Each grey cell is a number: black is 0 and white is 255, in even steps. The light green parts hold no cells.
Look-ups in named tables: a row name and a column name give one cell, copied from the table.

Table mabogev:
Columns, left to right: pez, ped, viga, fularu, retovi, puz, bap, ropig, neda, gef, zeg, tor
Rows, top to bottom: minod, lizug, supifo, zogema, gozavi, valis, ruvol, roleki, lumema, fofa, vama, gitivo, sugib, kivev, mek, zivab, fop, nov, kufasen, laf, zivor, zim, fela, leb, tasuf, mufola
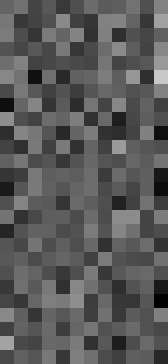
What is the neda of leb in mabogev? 91
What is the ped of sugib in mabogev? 61
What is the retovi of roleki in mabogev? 90
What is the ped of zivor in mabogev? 112
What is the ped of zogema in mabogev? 70
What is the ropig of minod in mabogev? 90
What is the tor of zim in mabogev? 2
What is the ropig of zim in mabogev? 104
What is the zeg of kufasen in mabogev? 72
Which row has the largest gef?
valis

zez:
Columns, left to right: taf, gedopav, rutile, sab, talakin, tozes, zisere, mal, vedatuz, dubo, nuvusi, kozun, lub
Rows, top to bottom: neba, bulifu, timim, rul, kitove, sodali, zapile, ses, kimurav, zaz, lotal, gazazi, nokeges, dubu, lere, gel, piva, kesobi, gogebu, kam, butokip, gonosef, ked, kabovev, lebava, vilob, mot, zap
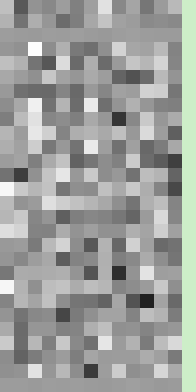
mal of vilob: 155
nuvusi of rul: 162
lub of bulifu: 137
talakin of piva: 172
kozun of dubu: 132
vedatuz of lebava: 155
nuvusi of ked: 190
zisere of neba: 159
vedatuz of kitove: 154
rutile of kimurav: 225
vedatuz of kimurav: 53
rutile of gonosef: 164
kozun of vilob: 160
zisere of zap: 155
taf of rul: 150
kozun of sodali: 185
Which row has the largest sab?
lere

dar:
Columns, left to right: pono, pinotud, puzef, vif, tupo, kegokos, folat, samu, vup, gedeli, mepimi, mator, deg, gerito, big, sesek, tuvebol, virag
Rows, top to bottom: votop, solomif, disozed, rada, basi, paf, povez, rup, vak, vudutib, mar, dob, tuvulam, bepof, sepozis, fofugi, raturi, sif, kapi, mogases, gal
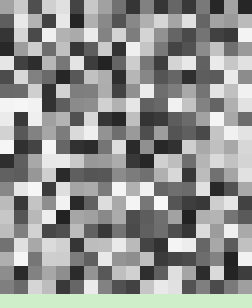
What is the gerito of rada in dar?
82
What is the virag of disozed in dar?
243
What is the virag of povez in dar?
241
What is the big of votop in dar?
121
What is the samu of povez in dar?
173
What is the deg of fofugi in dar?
162
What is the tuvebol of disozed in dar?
57
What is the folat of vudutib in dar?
239
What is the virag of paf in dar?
140
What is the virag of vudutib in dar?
227
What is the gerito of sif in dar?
237
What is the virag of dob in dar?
212
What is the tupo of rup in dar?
94
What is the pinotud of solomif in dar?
233
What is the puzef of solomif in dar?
179
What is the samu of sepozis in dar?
221
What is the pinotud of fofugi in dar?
85
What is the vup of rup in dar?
178

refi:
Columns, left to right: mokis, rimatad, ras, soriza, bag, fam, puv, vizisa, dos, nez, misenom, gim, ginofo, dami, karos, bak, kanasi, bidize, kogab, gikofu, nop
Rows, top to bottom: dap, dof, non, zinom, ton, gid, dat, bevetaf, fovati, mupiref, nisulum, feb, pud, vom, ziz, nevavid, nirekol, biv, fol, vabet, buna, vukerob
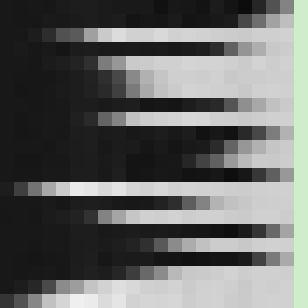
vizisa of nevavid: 131
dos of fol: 28
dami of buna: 203
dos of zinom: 26
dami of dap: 23
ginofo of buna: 210
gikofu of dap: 82
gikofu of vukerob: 209
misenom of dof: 23
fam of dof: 27
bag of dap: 27
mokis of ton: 24
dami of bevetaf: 29
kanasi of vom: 205
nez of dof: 20
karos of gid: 205
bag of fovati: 25

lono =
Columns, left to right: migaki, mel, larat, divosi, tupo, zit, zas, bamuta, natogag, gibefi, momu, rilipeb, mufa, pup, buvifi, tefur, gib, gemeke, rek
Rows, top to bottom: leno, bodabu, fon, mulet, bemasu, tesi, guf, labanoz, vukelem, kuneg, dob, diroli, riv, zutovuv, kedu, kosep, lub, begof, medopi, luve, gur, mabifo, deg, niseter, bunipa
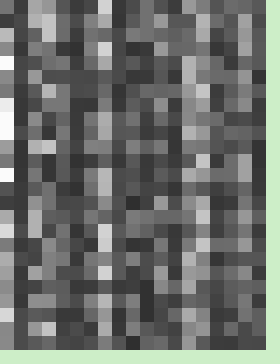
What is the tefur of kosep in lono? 69
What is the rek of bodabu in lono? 75
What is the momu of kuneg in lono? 59
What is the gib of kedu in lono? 59
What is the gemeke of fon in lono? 151
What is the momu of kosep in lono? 113
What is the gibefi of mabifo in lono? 126
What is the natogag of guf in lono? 53
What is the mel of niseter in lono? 75
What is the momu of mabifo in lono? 49
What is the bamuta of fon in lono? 104
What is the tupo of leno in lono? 85

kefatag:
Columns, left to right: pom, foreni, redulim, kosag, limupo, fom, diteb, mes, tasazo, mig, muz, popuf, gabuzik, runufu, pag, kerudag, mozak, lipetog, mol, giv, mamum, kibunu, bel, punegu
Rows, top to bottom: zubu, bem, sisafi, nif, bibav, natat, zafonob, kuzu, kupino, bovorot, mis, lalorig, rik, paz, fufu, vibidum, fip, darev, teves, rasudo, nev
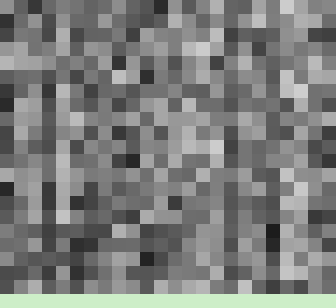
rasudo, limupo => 149
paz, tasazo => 90
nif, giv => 116
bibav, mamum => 117
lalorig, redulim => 135
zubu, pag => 131
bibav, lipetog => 178
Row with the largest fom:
kupino

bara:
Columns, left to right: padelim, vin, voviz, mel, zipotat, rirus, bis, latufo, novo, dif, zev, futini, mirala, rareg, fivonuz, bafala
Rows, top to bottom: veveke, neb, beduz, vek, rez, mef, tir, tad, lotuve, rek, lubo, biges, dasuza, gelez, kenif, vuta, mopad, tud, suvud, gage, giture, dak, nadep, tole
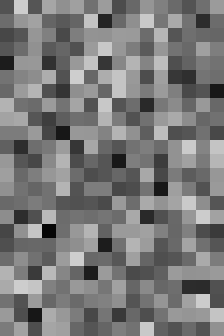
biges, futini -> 60
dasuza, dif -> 85
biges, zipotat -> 180
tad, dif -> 109
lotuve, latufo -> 180
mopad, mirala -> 103
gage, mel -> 185
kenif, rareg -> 202
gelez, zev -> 115
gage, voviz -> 58
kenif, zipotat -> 85
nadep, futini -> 115
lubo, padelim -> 96
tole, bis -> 85
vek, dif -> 125
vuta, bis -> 110
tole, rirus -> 103

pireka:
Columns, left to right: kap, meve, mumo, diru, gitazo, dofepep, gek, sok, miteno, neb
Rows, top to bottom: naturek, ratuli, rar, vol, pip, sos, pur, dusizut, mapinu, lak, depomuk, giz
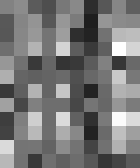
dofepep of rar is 46
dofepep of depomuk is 115
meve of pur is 95
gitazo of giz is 96
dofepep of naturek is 137
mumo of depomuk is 117
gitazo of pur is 198
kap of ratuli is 88
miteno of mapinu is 251
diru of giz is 111
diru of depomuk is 99
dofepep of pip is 57
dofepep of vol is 93
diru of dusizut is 110
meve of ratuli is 133
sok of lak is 106
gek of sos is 104
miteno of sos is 201

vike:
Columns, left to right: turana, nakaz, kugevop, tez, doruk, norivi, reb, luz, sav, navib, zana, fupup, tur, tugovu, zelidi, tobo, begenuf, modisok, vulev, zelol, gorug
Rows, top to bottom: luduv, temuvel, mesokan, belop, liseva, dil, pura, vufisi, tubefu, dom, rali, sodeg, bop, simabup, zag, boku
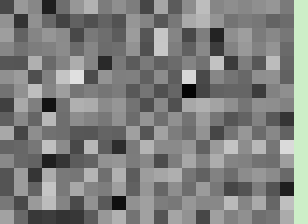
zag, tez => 188
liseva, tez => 105
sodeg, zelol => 110
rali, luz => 93
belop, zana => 80
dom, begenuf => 116
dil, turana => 144
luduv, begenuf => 142
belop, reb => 134
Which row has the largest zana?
rali

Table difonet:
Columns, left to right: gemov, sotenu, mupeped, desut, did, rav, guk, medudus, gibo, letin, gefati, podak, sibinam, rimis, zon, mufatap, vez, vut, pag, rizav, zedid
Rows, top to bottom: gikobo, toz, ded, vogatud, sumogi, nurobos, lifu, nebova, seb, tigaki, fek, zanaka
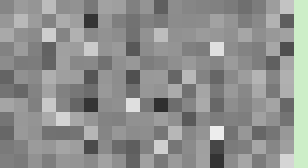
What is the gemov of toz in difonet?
151
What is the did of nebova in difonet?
133
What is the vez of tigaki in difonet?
115
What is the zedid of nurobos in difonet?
176
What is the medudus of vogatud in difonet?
148
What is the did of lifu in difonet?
129
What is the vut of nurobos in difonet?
157
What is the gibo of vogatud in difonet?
154
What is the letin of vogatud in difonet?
88
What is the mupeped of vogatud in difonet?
128
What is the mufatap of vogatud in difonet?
224

